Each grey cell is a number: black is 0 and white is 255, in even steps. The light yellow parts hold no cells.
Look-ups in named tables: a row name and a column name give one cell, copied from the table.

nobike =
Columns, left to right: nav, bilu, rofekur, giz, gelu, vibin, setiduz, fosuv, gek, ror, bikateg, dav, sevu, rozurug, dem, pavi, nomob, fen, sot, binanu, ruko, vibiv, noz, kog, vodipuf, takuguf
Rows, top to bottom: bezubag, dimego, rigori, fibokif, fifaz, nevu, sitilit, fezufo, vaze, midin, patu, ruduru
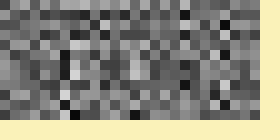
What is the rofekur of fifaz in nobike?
155
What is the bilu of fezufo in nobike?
127
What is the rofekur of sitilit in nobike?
88
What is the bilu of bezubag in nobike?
137
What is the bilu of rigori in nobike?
81
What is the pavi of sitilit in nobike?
71
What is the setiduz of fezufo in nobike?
29
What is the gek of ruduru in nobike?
80
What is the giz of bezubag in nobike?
90
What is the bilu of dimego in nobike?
93
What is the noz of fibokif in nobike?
190
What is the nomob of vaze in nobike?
102
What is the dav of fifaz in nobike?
101
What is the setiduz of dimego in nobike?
63
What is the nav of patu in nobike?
122
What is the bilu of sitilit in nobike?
121
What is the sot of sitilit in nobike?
39
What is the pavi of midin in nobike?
93
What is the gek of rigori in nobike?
131
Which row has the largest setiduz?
midin

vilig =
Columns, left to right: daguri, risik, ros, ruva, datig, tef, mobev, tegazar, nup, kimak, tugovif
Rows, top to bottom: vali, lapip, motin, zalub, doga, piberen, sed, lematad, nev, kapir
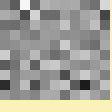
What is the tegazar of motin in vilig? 140
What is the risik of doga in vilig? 144
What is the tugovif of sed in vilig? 170
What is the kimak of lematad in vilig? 168
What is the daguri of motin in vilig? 112
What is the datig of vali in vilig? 179
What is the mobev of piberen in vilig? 128
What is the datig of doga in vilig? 155
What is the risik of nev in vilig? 133
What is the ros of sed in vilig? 182
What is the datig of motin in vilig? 153
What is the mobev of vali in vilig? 167
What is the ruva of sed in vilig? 96
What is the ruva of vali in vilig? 104
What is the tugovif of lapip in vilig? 69
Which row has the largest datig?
sed

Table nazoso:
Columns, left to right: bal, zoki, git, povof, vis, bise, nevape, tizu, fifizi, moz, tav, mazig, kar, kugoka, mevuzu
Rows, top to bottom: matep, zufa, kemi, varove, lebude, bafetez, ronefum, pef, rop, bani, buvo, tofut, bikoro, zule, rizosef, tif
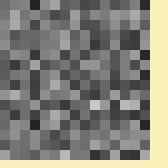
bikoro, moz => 92
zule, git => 111
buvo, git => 110
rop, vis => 122
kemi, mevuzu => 94
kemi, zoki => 168
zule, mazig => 147
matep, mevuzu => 42
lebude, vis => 123
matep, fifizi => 72
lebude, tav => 83

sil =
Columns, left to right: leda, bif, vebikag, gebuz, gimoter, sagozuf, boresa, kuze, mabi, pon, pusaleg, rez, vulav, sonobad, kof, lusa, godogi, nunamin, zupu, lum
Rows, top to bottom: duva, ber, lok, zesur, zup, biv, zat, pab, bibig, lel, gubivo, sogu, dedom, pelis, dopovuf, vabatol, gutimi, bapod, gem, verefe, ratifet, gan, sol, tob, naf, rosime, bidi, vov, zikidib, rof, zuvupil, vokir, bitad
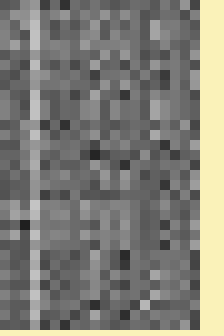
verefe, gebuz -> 146
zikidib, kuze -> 100
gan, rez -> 116
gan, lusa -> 96
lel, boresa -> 108
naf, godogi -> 54
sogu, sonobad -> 113
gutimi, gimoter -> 75
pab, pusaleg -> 113
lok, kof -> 88
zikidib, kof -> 111
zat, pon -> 157
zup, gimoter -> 124
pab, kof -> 123
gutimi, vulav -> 49
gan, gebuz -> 184

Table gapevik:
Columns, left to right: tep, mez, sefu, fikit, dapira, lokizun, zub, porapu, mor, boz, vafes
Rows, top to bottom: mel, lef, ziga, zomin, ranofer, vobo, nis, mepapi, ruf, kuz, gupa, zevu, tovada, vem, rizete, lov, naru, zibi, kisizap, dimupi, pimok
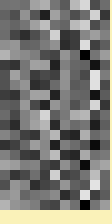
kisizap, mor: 85
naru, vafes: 165
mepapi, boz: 225
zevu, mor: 182
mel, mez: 116
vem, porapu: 36
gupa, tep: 94
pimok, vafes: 156
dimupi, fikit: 115
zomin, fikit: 78

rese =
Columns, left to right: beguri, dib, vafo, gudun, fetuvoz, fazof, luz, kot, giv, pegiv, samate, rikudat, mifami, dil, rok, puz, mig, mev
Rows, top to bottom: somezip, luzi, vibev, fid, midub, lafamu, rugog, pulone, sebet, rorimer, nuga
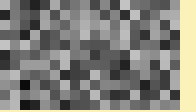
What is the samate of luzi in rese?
75
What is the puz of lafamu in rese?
141
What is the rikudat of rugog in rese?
71
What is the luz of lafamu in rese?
183
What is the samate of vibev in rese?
172
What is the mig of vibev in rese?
68
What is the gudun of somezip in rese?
33
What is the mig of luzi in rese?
169
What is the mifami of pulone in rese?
80
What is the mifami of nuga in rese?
145
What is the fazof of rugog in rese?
93
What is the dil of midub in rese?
84
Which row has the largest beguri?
midub

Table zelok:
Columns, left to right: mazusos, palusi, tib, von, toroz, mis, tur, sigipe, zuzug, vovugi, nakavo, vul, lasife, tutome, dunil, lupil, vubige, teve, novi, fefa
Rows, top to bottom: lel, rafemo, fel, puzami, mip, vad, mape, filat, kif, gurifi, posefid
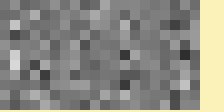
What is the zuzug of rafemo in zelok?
140
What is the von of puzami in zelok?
135
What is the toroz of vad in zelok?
126
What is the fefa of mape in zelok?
102
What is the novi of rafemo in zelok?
100
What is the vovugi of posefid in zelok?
143
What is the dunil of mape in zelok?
134
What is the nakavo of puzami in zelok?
125
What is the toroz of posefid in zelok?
167
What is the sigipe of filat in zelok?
88
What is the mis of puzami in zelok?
126
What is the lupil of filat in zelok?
127
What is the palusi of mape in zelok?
216
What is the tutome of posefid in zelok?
140
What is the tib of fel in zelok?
125
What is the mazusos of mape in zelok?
112

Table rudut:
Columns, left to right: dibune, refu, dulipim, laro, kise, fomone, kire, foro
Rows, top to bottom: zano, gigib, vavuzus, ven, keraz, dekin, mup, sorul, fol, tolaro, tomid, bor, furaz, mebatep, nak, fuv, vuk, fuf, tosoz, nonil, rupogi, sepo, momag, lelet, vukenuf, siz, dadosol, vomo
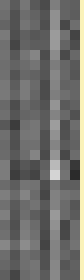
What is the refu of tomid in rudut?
77
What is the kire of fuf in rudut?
115
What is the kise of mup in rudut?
87
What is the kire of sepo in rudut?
106
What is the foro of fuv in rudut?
108
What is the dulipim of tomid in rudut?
107
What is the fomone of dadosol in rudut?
135
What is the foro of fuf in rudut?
43
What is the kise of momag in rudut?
79
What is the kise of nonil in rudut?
70
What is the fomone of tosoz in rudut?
117
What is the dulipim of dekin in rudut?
117
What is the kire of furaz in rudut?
78
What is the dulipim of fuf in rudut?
78
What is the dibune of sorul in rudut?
112
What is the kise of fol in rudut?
75
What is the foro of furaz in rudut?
109
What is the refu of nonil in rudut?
106
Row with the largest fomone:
fuf

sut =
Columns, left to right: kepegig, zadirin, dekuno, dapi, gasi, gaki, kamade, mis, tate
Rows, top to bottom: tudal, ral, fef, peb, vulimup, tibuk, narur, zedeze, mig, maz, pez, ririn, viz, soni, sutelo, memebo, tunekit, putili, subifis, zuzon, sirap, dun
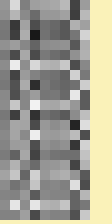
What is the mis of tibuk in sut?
145
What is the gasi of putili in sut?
152
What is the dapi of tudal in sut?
159
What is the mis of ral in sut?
62
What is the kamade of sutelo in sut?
145
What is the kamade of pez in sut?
181
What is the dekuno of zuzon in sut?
152
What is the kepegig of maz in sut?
137
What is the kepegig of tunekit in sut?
145
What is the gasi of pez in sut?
168
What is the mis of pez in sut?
151

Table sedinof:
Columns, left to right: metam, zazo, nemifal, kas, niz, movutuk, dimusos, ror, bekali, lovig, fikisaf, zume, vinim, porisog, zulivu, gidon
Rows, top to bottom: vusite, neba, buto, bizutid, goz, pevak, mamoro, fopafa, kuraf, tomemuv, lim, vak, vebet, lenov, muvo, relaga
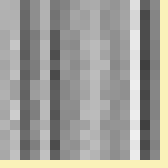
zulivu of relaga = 88
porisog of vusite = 223
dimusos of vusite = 131
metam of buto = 176
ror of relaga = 153
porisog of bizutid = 232
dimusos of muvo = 149
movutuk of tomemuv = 95
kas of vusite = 142
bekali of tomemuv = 163
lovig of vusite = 171
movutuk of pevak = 78
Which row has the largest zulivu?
vusite

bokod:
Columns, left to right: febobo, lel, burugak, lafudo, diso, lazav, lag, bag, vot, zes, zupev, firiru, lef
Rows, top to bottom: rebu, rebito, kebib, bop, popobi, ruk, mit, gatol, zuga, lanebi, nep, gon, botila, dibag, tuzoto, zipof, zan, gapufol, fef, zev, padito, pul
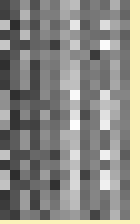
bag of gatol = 194
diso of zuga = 132
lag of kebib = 133
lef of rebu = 111
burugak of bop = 186
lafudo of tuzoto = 76
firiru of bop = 136
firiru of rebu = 174
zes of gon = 123
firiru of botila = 140
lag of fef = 146
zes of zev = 133

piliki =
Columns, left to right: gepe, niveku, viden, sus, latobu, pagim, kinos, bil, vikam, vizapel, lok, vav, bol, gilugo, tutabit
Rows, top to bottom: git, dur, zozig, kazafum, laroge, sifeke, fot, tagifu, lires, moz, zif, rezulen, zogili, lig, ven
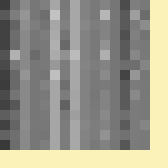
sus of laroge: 119
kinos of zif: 97
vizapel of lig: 125
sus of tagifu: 119
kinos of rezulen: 120
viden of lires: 137
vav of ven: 118
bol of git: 76
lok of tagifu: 138
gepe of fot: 74
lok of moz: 131
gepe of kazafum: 66
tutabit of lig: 122
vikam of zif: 130
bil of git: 167
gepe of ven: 57
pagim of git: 166
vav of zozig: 119
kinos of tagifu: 124
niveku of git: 109

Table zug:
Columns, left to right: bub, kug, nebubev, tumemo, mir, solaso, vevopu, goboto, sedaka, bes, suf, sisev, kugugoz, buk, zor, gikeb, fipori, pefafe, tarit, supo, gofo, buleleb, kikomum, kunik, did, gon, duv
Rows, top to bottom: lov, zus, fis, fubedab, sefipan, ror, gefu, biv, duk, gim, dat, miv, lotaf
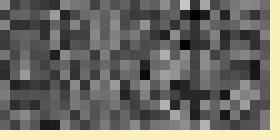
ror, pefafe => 91
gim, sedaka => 82
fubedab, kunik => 69
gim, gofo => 40
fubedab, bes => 136
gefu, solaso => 89
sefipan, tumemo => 80
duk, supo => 70
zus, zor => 64
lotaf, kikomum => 84
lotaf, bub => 98
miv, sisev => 74
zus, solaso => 156
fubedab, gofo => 84
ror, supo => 70
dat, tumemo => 46
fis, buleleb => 97
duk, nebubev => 48
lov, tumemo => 66
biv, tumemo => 88
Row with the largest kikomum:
dat

